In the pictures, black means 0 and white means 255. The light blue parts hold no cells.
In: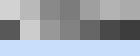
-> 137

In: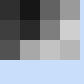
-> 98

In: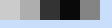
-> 51

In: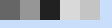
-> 33

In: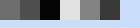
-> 5

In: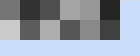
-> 79

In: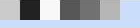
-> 248

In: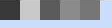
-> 91
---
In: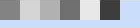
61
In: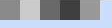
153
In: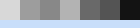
19
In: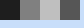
86
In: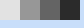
43
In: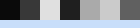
96
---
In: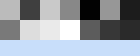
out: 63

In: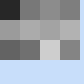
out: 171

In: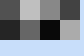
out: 191

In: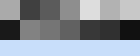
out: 64

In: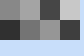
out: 164

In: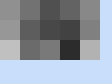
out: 93

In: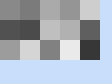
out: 75

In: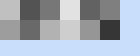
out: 83
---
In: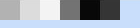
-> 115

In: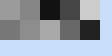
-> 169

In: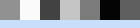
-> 123

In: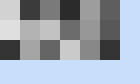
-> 202

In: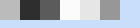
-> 251

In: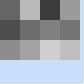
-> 163

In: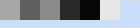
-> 41

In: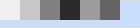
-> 42
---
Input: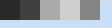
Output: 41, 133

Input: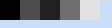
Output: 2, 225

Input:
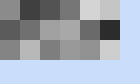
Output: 139, 205

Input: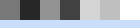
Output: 120, 255

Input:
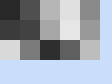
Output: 40, 189

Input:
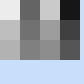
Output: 236, 85
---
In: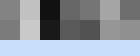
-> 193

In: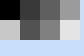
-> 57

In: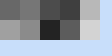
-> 118

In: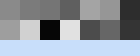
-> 123

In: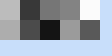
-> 56

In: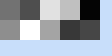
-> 78

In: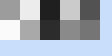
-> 236
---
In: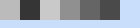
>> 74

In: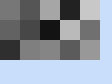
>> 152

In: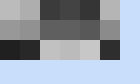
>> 46

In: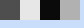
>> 177

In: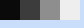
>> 238

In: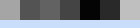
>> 191

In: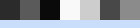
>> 139

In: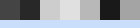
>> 164

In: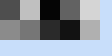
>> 176
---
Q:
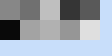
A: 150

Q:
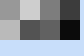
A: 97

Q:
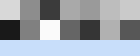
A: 177

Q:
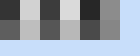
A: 74

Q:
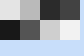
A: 207

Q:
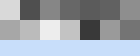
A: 154

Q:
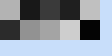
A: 206
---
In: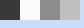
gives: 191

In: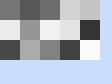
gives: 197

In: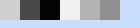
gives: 143

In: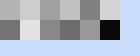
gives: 212

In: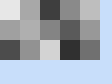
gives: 190

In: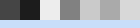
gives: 216

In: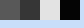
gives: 4

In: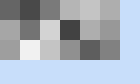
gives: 174

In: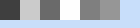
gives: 150

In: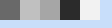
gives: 242
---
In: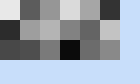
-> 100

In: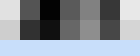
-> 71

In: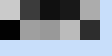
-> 187

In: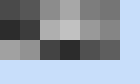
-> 153

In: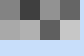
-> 95

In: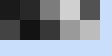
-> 154
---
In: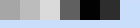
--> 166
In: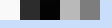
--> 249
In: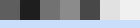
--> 94
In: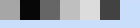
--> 166
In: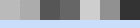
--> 186
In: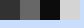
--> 50
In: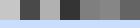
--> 198
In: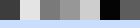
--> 61
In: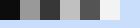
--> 12
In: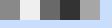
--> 137
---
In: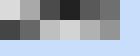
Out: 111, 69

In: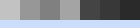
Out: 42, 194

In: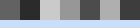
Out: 61, 98

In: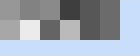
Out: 107, 167

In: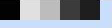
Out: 30, 2

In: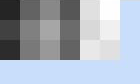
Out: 254, 44

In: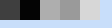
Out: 215, 63
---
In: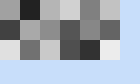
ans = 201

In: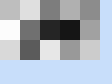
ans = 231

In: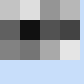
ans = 169

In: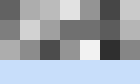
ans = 76

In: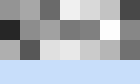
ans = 224

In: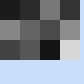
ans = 20

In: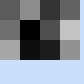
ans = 28
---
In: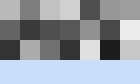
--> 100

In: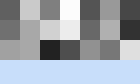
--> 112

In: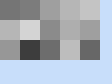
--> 182

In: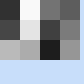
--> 70

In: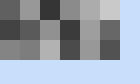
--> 67

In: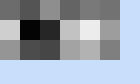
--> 207
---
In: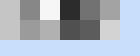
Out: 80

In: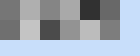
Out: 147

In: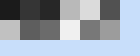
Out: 240

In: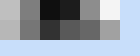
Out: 89

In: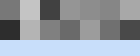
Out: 156

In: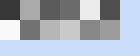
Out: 201

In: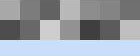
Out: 63

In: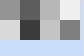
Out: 59

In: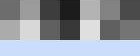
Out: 223

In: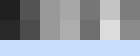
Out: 111
